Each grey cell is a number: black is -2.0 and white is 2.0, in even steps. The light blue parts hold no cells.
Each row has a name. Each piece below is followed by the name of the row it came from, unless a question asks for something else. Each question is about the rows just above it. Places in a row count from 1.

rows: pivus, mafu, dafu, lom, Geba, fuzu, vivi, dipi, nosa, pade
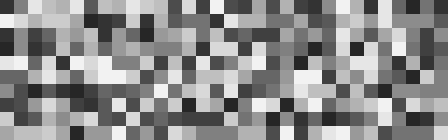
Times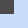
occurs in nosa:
3
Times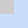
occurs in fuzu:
3
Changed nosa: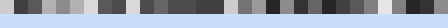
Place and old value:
14, [-1.0]

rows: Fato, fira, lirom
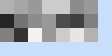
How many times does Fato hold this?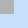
1
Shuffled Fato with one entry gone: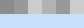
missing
[0.6]
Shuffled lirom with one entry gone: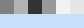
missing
[1.2]
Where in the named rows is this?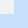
lirom, 3
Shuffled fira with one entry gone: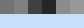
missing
[-0.8]
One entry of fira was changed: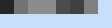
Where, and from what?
4, [0.4]
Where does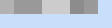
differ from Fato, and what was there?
2, [0.6]

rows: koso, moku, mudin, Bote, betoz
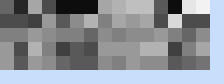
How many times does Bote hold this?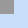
4
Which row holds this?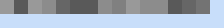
betoz
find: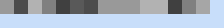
Bote
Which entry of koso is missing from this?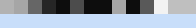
[1.6]
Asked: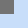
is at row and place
betoz, 15
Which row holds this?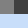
Bote
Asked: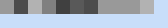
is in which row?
Bote

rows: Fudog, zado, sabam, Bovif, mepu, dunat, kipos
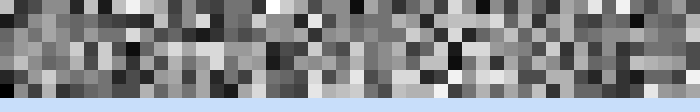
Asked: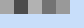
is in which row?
mepu
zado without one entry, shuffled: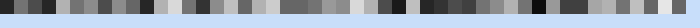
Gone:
[-0.6]
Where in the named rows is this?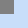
Bovif, 38
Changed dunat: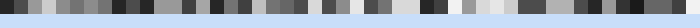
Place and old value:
13, [0.6]

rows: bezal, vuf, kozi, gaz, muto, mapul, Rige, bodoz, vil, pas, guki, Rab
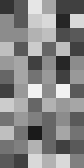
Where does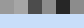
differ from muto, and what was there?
3, [-1.0]
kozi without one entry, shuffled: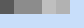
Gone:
[-0.8]
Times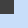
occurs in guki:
1
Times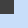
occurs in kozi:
0
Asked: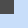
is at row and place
kozi, 5

